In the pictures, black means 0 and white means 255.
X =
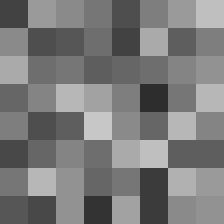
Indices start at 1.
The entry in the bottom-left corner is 86
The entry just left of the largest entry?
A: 94
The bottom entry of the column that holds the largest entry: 51
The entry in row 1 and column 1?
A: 66
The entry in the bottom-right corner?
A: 146
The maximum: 199
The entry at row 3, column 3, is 118
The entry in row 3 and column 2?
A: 110
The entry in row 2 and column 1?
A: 138
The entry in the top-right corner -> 191
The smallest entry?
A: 45
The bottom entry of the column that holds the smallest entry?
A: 59
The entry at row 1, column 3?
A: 138
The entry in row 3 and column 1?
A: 170
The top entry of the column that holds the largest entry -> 118
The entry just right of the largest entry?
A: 138

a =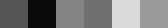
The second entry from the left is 10
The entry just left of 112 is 132
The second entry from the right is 218

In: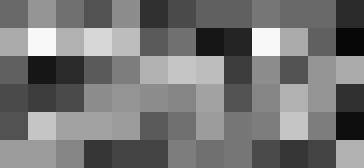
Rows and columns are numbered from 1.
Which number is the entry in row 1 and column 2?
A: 148
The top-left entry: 104
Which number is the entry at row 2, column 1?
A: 170
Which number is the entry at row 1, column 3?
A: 112
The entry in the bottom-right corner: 177
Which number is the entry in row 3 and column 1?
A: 96
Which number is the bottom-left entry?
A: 156
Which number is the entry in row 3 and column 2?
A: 22
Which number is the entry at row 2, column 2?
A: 248
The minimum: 7
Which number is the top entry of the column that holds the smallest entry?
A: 42
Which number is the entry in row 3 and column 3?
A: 42
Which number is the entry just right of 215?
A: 189

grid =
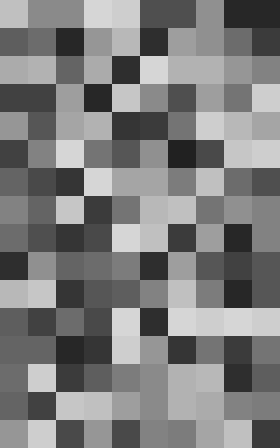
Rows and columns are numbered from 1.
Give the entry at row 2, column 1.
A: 94
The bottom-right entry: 59
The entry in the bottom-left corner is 150
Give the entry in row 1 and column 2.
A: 138
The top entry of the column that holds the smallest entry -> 79
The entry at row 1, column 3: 138
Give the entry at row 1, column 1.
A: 192
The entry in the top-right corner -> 39
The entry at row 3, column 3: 100
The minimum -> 33
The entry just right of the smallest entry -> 73
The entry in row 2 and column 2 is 108
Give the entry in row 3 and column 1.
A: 171
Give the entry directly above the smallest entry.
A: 116

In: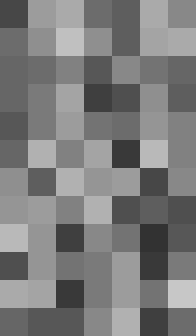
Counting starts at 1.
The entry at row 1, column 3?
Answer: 170
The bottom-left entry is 102
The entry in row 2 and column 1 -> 108
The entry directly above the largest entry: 122
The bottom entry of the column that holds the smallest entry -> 63
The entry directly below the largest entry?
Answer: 108
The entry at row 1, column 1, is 71
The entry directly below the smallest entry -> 57
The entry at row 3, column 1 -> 102
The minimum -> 50
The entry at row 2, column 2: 143
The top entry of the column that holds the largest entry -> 136
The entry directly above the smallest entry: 94
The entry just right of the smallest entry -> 87
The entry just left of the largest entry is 115

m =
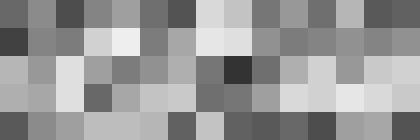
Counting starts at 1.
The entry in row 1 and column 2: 139
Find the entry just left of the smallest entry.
118
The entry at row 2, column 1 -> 65
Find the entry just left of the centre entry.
175
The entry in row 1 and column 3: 77
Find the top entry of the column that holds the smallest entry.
195
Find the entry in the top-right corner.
97
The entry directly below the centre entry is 111
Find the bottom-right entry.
83
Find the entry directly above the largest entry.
159
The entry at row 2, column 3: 124
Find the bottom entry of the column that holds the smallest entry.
97
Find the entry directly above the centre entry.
230
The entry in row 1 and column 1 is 104
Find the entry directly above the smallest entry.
223
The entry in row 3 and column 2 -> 152
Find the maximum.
238
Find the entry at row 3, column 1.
182
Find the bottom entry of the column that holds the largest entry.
189
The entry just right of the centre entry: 51
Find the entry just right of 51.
111
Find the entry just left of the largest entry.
209

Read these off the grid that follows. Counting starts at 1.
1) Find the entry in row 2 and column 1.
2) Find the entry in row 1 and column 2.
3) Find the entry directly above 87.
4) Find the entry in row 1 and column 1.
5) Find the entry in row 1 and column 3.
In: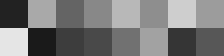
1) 229
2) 169
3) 156
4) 34
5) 100

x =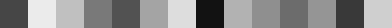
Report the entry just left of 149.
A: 108
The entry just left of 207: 57
